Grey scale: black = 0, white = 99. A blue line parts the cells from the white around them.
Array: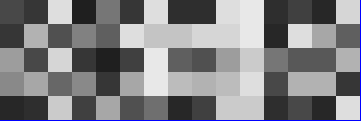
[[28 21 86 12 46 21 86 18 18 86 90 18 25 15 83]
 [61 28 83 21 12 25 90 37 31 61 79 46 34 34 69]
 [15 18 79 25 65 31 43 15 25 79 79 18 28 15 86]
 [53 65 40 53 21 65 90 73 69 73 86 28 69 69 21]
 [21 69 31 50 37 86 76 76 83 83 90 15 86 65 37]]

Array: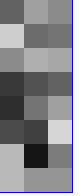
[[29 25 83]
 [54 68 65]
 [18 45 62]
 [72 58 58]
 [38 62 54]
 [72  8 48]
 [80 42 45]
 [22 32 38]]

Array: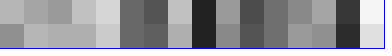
[[56 71 68 68 79 40 37 68 13 53 33 43 60 56 17 87]
 [71 64 60 75 83 40 33 75 13 60 29 43 53 64 21 95]]

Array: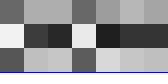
[[33 74 77 36 84 77 74]
 [40 67 67 40 61 71 64]
 [94 23 16 91 12 20 20]]

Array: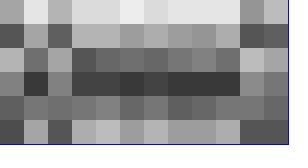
[[64 89 70 85 85 92 85 89 89 89 58 73]
 [70 43 64 33 40 43 40 46 50 43 73 64]
 [50 22 50 26 26 22 26 22 22 22 54 46]
 [37 46 43 46 50 40 46 37 40 46 46 40]
 [33 64 37 70 70 61 67 61 58 67 33 37]
 [30 64 33 67 73 61 70 61 61 67 33 33]]

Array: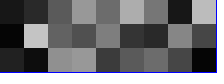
[[13  5 56 59 23 35 42 27  2]
 [ 2 76 38 31 49 20 16 52 27]
 [ 9 16 35 59 42 67 46  9 73]]

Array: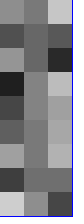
[[55 47 77]
 [12 51 73]
 [62 47 69]
 [37 47 65]
 [27 51 62]
 [24 43 43]
 [31 40 34]
 [80 55 27]
 [58 40 16]]
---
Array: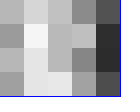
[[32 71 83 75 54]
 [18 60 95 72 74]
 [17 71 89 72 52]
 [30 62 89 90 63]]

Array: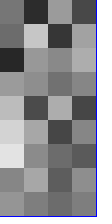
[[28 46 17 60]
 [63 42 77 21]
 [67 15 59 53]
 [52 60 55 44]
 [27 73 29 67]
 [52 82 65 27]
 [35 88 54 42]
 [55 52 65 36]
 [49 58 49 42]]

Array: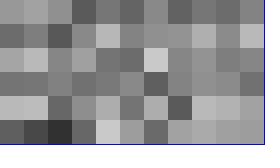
[[51 59 63 56 35 46 39 53 38 46 42]
 [72 42 49 34 53 71 51 56 57 68 54]
 [52 64 72 52 62 45 42 78 52 57 49]
 [44 45 46 50 44 47 53 37 51 56 54]
 [63 72 73 40 55 67 45 67 35 72 69]
 [61 37 28 19 40 78 61 41 63 66 62]]

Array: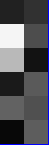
[[19 13]
 [30 95]
 [ 7 72]
 [35 10]
 [31 38]
 [36  3]]

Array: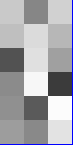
[[81 78 52]
 [71 74 85]
 [62 32 87]
 [23 54 96]
 [98 56 35]
 [88 61 53]]

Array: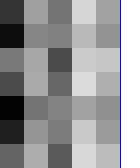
[[63 20 62 45 83]
 [57  5 52 50 72]
 [77 47 65 29 79]
 [68 29 66 40 85]
 [56  1 45 51 63]
 [60 12 58 48 78]
 [73 39 67 35 84]]

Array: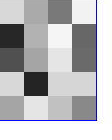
[[94 84 66 47]
 [40 15 69 95]
 [41 31 64 89]
 [83 84 14 83]
 [53 64 89 75]]

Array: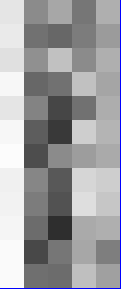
[[68 89 54 65 46]
 [60 91 44 40 48]
 [68 87 56 75 54]
 [64 96 40 44 75]
 [67 89 51 27 44]
 [70 96 36 22 80]
 [66 98 30 54 61]
 [80 93 52 34 83]
 [77 94 48 32 86]
 [68 95 42 18 66]
 [49 97 28 46 65]
 [62 97 43 42 74]]

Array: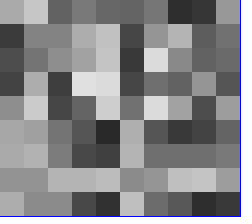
[[59 66 77 38 47 40 39 46 18 21]
 [44 23 51 51 67 75 27 58 70 36]
 [41 30 45 55 63 76 22 85 53 38]
 [33 26 67 24 87 85 27 43 38 58]
 [61 55 79 27 39 80 44 85 63 30]
 [39 65 62 45 33 16 68 33 22 26]
 [47 66 69 48 28 25 70 43 43 43]
 [61 57 57 70 70 73 54 58 74 76]
 [22 67 54 54 28 19 74 42 34 18]]
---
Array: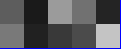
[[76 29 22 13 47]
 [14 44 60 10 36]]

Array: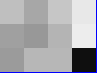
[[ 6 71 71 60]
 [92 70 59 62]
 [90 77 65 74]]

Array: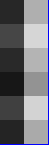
[[66 14]
 [82 25]
 [57  9]
 [70 16]
 [83 27]
 [68 15]]

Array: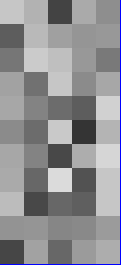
[[67 60 40 63 27]
 [60 53 52 58 57]
 [77 37 40 28 73]
 [77 32 85 40 66]
 [83 67 28 51 65]
 [70 20 78 42 54]
 [81 36 42 51 65]
 [65 54 77 44 63]
 [47 59 74 79 46]
 [59 58 62 72 36]
 [55 66 26 69 77]]

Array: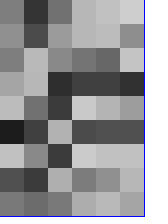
[[64 72 67 47 42 47]
 [71 56 48 68 23 31]
 [75 75 79 23 53 75]
 [31 31 29 69 25 11]
 [61 70 78 23 44 73]
 [19 25 25 18 71 64]
 [76 40 45 53 72 49]
 [55 73 71 60 29 56]
 [80 75 71 44 20 49]]

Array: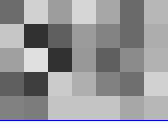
[[71 65 76 76 76 48 50]
 [81 43 50 68 79 24 37]
 [69 54 37 59 19 87 62]
 [67 41 51 60 37 19 77]
 [71 41 65 83 61 81 42]]
